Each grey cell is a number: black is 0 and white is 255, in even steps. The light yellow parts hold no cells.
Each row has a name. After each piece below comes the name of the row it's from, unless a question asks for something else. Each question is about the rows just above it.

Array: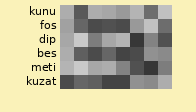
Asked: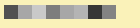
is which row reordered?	dip
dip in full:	[167 201 125 167 180  55 131  81]
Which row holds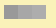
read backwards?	kunu
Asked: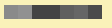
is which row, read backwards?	kuzat
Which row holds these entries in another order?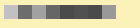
fos
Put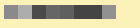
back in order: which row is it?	kuzat
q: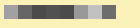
fos

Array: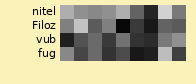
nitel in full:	[174 144 136 144 174  99  37 210 121]

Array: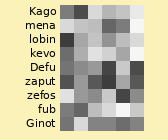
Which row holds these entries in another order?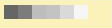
mena
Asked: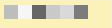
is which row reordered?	fub
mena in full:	[217 195 189 102 124 246]
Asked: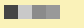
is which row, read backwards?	zefos
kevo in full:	[109 174 225 209 166 246]

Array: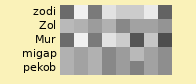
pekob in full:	[177 162 177 136 156 129 162 142]
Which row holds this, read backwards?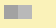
migap
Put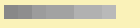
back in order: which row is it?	migap

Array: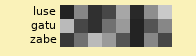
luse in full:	[ 35 135  48  71 167  41 142 201]
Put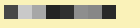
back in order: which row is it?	luse
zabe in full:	[ 56 113 186 154  84  35 135  71]
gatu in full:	[186  71  48 113 154  35  84 135]
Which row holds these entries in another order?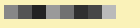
gatu
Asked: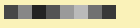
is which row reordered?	zabe

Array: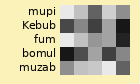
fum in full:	[233 193 150 163  35]
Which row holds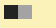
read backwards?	fum
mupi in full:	[233 193  98 207 142]
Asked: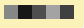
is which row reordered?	bomul
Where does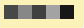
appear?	Kebub
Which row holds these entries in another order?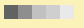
mupi
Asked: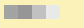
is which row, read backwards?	fum

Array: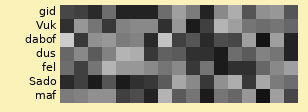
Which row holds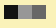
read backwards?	maf
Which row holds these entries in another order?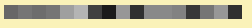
Vuk
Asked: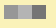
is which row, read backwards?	fel
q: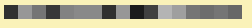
Vuk
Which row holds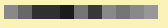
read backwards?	fel
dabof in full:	[203  56 144 151 123 130  42 196  64  85  42  77  71 159  19 159  35]

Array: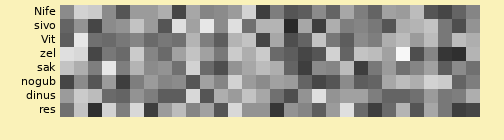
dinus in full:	[155 203 188 106 100 147 126  93  93 216  85 174 155 195 167 112  78 147
 223 147 161 161 126 100 100 112 155 120 126 174]
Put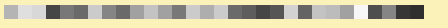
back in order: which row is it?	zel
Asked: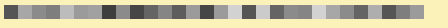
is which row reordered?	Nife

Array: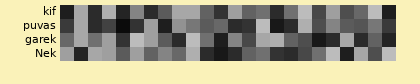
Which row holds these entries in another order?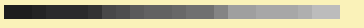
kif
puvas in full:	[ 58 167  43  66  11  51 159  30 146 119  91 104  43  51 188  24  43 175
  78 132  91  85 119  58]
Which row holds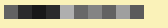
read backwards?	Nek
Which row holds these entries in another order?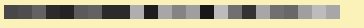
garek

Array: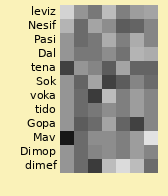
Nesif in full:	[180 107 164 141  92 100 133]
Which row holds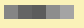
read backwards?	Nesif
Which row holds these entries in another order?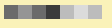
dimef
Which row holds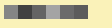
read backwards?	Gopa
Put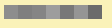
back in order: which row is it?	tido
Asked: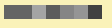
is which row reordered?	tena
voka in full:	[149 107  59 188 127 157 133]

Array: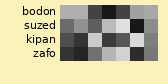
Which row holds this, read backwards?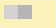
zafo
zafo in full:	[ 52  36 113 181 210  44 120]

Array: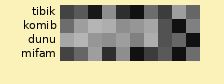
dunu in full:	[166 181 150 142 158 128 174  82 102  17]
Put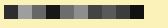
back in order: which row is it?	tibik
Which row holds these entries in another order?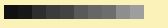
tibik
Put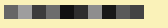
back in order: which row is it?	tibik
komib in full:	[109 158 181 174 142 150 166  82  17 128]
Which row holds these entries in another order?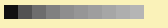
komib

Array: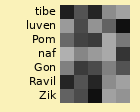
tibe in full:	[ 30  83  37 140 161]
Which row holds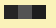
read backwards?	tibe
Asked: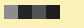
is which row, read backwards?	tibe
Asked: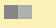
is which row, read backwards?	naf
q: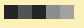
Ravil
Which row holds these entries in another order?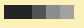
Ravil
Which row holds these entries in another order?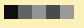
luven

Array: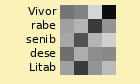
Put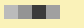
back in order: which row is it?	Litab
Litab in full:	[160  59 148 187]
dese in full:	[111 174 142 136]
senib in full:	[167  82 180 207]
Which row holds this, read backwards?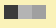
rabe
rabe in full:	[160 180  59 148]

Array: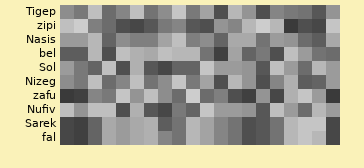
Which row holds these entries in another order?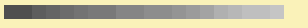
Nizeg
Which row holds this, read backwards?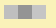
zafu
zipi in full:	[191 205 127 108  79  71  87 121 133  87  79 148 133 183 205 183  58  79
  71 197]
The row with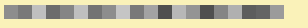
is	Nizeg
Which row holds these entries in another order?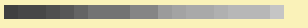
fal

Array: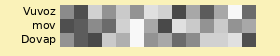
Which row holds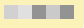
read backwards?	Vuvoz
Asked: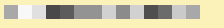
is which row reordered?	Vuvoz
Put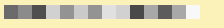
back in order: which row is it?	Vuvoz
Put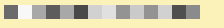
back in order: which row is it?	Vuvoz

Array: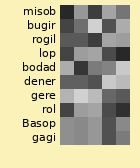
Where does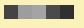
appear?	rol
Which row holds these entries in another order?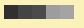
rol

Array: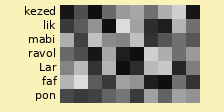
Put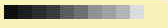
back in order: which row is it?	lik
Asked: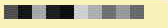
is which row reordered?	ravol

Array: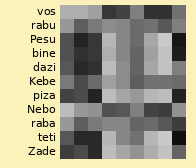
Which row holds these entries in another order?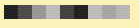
piza
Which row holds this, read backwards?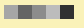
dazi
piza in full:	[ 67  75  35 188 166 152 182 188  35]

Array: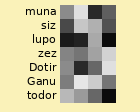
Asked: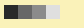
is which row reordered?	Dotir
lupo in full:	[ 26  34 169  11]
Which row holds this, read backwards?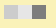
Ganu
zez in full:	[132 117 162 210]
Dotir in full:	[139  41 103 223]

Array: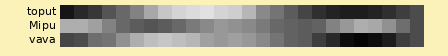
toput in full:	[ 21  41  55  84 104 130 168 198 212 219 225 212 206 182 137 116  92  69
  47  35  29  29  35  47  62  76]
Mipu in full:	[174 174 160 130 104  92  84  92 104 122 137 152 145 137 122 104  98  92
  98 130 152 174 168 145 110  76]

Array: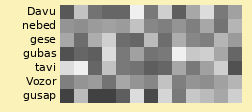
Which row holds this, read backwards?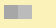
gusap
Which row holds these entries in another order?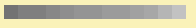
nebed
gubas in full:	[ 81 102  94 220 121 161 115 121 240 200 207 167 102]
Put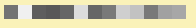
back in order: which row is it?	Davu
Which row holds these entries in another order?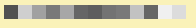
tavi
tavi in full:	[220 240 102 194 121 115  94 102 167 121 161 207  81]
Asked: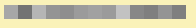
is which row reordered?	nebed

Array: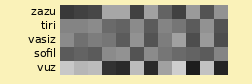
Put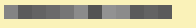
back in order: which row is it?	sofil
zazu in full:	[ 57  65  71 167 167  65 161  99  65 154  83 146]
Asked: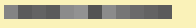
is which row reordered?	sofil
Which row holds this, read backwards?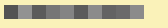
tiri

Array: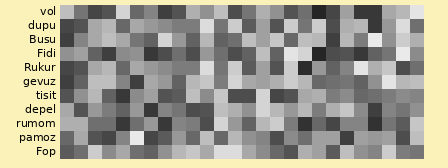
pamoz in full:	[104 168  83  70 132 234  70  91 152 104 190 104 183 145 132  77 139 111
 160 160  63 160 152 160  77 190]
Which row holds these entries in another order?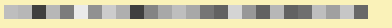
Busu
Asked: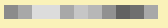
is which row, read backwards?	Fop
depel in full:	[168  83 152 124  98 152  56 132 117  77  83 190 175 145 212 183 152 183
 124 175 198 139  63 132 117 145]

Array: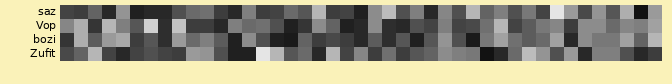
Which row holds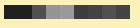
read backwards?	Zufit
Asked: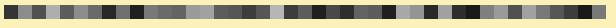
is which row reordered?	bozi
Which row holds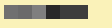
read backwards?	Vop
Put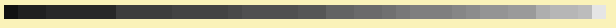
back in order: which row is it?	saz

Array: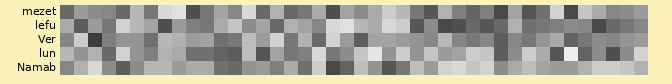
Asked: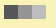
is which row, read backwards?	Namab
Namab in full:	[134 177 216 140  93 140 183 183 155 170 170 112 105 148 155 127 170 112
 204  73  99 189 148  86 119 189 155 210 216 197 210 140 170 189 163 155
 155 177 204 204 197 177]
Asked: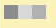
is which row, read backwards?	Namab
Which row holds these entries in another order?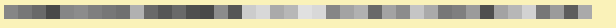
lefu

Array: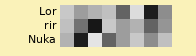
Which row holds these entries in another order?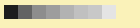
Nuka
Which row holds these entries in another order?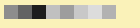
Lor

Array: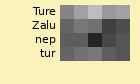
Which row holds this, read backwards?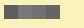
tur
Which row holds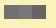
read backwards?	Zalu
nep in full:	[93 93 36 71 85]

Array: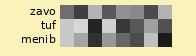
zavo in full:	[110  63 179  88 145 137  75 179]
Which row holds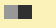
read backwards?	menib
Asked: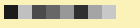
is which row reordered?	menib

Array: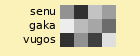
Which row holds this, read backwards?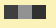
vugos
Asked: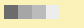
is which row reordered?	gaka
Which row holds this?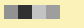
senu

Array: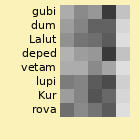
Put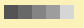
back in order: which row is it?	Kur
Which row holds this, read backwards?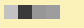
deped
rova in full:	[110 138 116  91 222]
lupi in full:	[124 132  91  76 207]
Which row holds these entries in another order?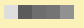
Lalut
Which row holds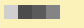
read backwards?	lupi

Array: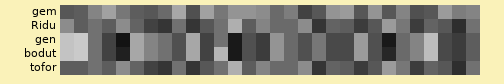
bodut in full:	[195 202 113  66  32 167 132 113  80 167  66 181  25  80  60 148 106  80
 119  73  73 155  80  39 106 132 189  73  60  93]
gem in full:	[ 87  93 132 161 119  93  87 106 167  80 161 119 148 148 140 106 125  66
  87 148 155  87 148  87 132  80  87 155 125 132]

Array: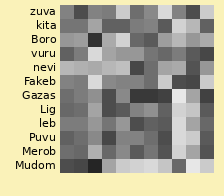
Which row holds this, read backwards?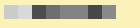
Puvu
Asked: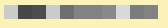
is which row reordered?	Fakeb
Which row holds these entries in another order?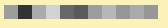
Boro
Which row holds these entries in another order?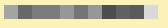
leb

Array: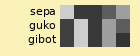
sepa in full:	[205  57  57  93 158]
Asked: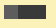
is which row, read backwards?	sepa
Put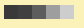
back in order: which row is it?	guko

